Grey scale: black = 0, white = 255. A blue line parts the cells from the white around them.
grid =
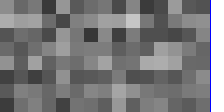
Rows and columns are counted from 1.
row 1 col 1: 141
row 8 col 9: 152
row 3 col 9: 63
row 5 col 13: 161
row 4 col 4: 133
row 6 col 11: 82
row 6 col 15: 139
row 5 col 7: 134
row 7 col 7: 134
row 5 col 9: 112
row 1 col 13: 155
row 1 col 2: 104
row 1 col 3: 120
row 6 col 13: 86
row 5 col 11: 170
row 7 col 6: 106
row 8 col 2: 111
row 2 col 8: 161
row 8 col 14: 91
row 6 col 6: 86
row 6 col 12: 99
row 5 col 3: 161
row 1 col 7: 108
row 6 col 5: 145
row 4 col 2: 87
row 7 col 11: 120
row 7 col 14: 122
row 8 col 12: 133
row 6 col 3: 63
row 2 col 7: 139
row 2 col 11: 119
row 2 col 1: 172
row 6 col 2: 86
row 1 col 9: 74
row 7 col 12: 112
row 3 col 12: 79

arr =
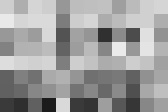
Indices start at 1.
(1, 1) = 206
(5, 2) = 212
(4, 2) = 178
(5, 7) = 194
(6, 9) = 121
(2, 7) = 213
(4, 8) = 134
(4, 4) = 188
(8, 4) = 27
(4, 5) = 99
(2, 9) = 187
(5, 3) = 208
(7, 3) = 135
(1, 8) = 193
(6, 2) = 128
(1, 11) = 208
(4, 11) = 228
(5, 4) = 212
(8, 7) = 52
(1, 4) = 206
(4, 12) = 180
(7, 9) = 138
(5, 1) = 221
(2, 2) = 213
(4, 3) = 179
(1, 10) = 187

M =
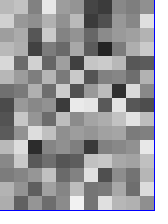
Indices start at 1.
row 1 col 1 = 185
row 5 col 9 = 184
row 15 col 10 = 177
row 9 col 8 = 173
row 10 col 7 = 149
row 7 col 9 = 48
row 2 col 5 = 145
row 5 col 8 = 203
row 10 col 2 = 146
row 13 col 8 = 79
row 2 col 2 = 152
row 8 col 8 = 89
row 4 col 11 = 202
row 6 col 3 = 126
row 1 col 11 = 144
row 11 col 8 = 129
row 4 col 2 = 174
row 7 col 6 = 81
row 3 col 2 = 171
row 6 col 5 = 122
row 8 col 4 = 146
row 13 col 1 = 124
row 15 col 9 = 183
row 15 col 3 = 149
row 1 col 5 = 157
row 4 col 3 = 65
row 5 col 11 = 91
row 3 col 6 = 147
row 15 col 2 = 97
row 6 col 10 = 110
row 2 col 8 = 80
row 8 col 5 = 59
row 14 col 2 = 147
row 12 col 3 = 89
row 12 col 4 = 111
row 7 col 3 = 176

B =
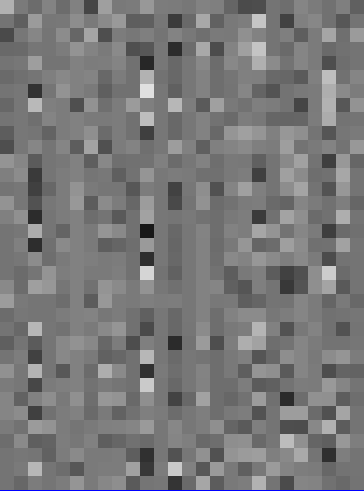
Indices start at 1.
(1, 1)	177
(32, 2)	138
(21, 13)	112
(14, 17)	132
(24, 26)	116
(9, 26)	116
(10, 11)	63
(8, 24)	178
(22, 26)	104
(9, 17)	106
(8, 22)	69
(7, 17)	116
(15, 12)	119
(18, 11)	154
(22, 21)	115
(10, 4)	99
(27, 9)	138
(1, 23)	123
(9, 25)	115
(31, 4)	147
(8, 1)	103
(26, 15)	116
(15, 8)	139
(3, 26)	155
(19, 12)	119
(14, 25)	151
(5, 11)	39
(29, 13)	67
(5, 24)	78
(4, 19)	196
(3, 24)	166
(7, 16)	110
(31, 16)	143
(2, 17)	121
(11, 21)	158
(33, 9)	124
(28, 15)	130
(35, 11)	117
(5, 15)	136
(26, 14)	119

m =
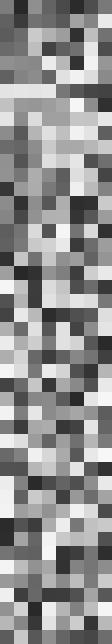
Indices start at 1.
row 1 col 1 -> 124
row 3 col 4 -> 177
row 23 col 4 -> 45
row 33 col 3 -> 240
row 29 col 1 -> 175
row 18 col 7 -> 109
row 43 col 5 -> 60
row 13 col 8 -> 69
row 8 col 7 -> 141
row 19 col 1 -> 49
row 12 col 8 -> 111
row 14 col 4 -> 121
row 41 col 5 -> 50
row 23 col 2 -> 232
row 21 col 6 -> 78
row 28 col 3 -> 198
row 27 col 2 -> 220
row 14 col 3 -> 172
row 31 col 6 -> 66
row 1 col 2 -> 40
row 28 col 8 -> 233
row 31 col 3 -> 168
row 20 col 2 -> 40
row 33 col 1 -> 105
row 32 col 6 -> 112
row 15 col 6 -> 46
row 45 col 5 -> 149
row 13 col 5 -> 93
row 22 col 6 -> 229
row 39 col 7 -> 192
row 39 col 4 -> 242
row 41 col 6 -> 131
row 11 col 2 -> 102
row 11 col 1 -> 107
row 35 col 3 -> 42
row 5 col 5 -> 184
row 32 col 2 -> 222
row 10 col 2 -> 89

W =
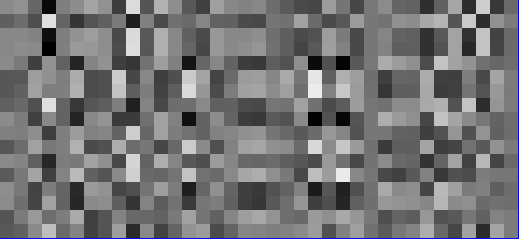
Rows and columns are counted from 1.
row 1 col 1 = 138
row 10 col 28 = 119
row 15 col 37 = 111
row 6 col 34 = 126
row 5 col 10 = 54
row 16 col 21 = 110
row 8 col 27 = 118
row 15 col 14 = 58
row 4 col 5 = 127
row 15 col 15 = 118
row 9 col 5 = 99
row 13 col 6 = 185
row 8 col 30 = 139
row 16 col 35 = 97
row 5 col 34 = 146
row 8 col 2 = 105
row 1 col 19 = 135
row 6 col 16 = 68
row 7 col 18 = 160
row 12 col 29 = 105
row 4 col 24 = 159
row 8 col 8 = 94
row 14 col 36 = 95
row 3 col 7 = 157
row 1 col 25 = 117
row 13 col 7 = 97
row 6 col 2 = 88
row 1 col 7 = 164
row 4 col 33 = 163
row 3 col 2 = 136
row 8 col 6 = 56
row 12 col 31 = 51
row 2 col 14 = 106
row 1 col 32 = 97
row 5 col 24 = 81
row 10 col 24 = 152
